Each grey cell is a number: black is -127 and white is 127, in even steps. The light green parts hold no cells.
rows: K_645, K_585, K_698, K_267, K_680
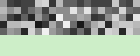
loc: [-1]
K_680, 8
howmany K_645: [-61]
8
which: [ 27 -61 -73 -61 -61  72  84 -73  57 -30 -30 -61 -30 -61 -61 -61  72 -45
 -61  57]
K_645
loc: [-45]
K_645, 17
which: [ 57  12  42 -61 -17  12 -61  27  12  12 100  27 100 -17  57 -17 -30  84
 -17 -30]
K_585
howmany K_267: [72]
5

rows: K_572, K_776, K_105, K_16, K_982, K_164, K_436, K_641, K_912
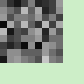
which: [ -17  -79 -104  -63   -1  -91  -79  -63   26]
K_572
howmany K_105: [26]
2

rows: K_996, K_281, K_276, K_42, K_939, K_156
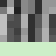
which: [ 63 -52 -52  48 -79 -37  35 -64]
K_42
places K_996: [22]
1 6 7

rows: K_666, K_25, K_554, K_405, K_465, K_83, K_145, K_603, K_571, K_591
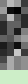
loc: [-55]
K_571, 0
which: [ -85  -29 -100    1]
K_465

